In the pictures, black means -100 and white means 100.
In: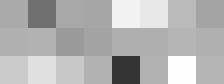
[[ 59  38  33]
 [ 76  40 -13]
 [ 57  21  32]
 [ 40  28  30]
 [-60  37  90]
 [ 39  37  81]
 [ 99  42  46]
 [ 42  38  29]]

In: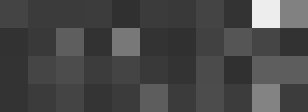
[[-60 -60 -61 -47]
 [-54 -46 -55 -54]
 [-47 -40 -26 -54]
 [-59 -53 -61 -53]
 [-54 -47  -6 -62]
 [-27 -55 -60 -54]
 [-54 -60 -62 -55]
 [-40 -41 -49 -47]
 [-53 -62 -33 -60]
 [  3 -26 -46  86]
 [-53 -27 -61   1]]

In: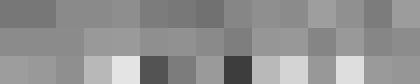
[[ 23   9  -7]
 [ 20   9  -7]
 [ 12   9   8]
 [ 44  20   8]
 [ 79  21  11]
 [-35  12  -3]
 [ -3  14  -6]
 [ 21   8 -11]
 [-52  -1   5]
 [ 45  18  12]
 [ 66  19   9]
 [ 19   4  24]
 [ 74  20  13]
 [ 21   5  -3]
 [ 18  10  22]]

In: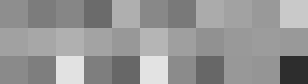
[[  8  26  11]
 [ -1  31  -3]
 [ 77  38   5]
 [ -1  28 -16]
 [-19  19  37]
 [ 78  42   7]
 [  9  25  -5]
 [-19  14  34]
 [ 19  20  27]
 [ 17  22  20]
 [-65  20  58]]

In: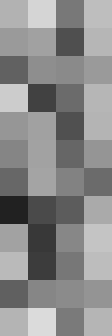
[[ 41 -25  46  27 -74 -19   4  18  60 -24  21  40]
 [ 72   5 -53 -56 -42  29  27  26 -49  11  26  67]
 [ -4   9  -7   6 -28   2 -20 -37 -16   8 -38  -6]
 [ 42  16  48  54  33 -16  17  41  43  21  43  49]]

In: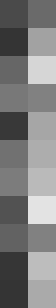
[[-59 -58 -23 -36  -3 -11 -56  -6 -20 -59 -42]
 [ 33  48   1  78  46  36  30   1  68  27 -17]]

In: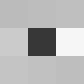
[[ 54  59  47]
 [ 51 -57  48]
 [ 49  93  50]]

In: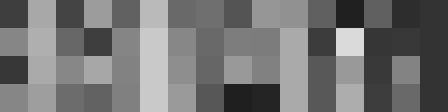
[[  5 -57   5 -51]
 [ 24  33  37  32]
 [-15   6 -19 -47]
 [-23  31 -51  22]
 [  0   2   4 -24]
 [ 58  58  58  46]
 [ 21  11   6 -18]
 [-32 -20 -18 -13]
 [-76  20  -2 -34]
 [-72   1  -3  18]
 [ 33  33  33  14]
 [-31 -31 -53 -25]
 [ 36  20  71 -75]
 [-52 -55 -58 -25]
 [-18   3 -56 -65]
 [-60 -60 -60 -60]]

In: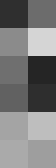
[[ 33  29 -24 -13   9 -63]
 [ 24  49 -64 -71  67 -15]]
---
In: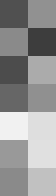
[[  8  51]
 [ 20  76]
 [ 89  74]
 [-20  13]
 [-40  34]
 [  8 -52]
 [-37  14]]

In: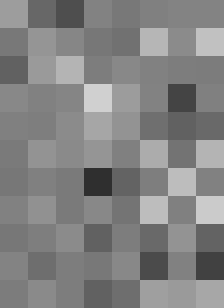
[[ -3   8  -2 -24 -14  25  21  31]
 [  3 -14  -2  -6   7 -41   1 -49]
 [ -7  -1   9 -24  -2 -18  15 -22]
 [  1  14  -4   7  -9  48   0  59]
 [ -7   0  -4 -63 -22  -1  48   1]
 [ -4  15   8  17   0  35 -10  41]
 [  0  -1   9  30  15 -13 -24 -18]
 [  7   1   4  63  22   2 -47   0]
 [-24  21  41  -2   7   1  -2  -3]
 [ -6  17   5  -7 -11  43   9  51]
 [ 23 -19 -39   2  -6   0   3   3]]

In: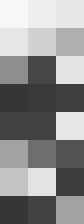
[[-58 -48  27]
 [ 53  78 -52]
 [ 27 -14 -36]
 [-49 -49  80]
 [-58 -55 -50]
 [ 11 -44  79]
 [ 80  64  37]
 [ 94  87  81]]

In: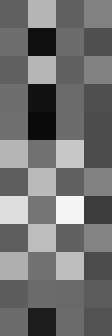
[[-15 -77 -16 -35]
 [-27 -15 -18 -28]
 [ 37 -11  49 -41]
 [-26  48 -24   3]
 [ 74  -8  92 -53]
 [-26  46 -24   2]
 [ 42 -11  57 -41]
 [-13 -92 -15 -40]
 [-14 -86 -16 -38]
 [-25  43 -24   1]
 [-14 -88 -15 -38]
 [-25  42 -24   1]]

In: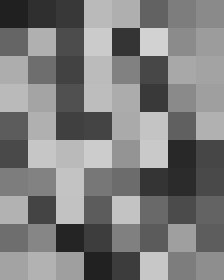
[[ 28  40  25 -74 -53  56  -2  11]
 [-14   5 -72 -52   0 -29  25 -27]
 [ 40 -47  52 -28  53 -18 -41 -22]
 [ -2   2  53  -7 -15 -59 -66 -43]
 [-43  55  46  60  16  58 -69 -45]
 [-28  38 -50 -47  33  54 -25  39]
 [ 46  29 -37  48  35 -55   8  25]
 [ 36 -14 -48  47   1 -44  32  28]
 [-21  38 -40  59 -59  65   9  22]
 [-75 -63 -56  46  37 -23  -2   8]]

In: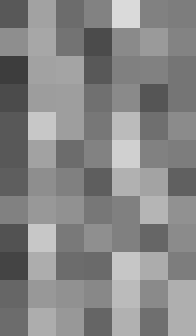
[[-15  36  19 -21  39 -13  37]
 [-20  19  14   7  47   8  37]
 [-47  36 -15 -17  55  35  -2]
 [-36  56  -5  12   0 -20   9]
 [  1  19  14  -7   0  42  14]
 [-26  11   0 -26  39  28 -25]
 [-31  27 -15   2  63   1  -2]
 [-31  56  24  -7  47 -13   9]
 [-41  23  24 -12   8 -33  -8]
 [-52  27  29 -31   0   1  -8]
 [ 11  31 -10 -41   8  21   3]
 [-31  27 -15   2  71   1  -2]]

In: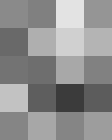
[[  4  31   4  23]
 [ 52 -26 -54 -28]
 [-10 -14  32   1]
 [-18  37  63  41]
 [  8   0  78  17]]

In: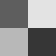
[[ 44 -58]
 [-26  78]]

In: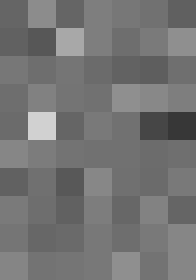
[[  4 -10  -8  -6  12 -10   5]
 [ -8 -19 -17  -6 -14  -5   5]
 [ -4 -14 -24  -2 -19   2 -21]
 [-24 -12 -31   6 -12 -16  -5]
 [  5  -3 -10 -11 -11 -15 -13]
 [-16  64 -21  -5 -11 -45 -57]
 [-14   1  -9 -11  12   7  -1]
 [ -7 -14  -8 -16 -23 -26 -13]
 [-24 -32  32  -1 -14  -4  12]
 [-21  10 -21  -1  -7 -11 -25]]
